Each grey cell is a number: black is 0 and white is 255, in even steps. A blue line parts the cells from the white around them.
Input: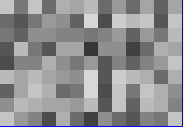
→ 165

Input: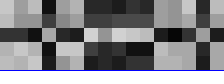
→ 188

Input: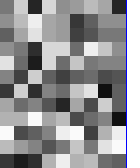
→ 37

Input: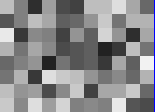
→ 104

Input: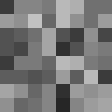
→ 112

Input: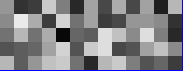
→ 183

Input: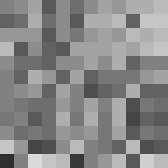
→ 186

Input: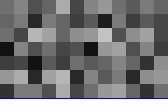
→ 101

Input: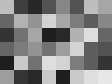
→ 166
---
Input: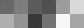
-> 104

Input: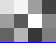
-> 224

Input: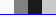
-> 249

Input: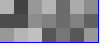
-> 180

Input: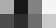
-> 173

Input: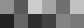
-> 144

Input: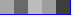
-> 167

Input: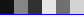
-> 18

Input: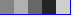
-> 133
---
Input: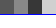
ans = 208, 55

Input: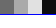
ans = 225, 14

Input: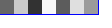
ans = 247, 50

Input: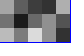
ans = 219, 27

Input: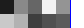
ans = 242, 28

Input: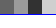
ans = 207, 50

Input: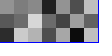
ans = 215, 12

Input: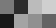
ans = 207, 24

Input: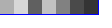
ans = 215, 52

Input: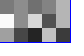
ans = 250, 36
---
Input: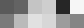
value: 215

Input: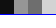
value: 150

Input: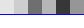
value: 182

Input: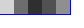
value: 47

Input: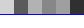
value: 135

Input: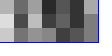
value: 63
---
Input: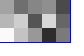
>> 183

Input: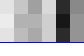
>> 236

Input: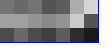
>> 160

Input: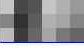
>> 132

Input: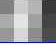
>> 170

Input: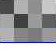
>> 166

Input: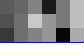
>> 80

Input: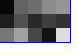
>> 30

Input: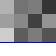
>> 158

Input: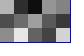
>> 77
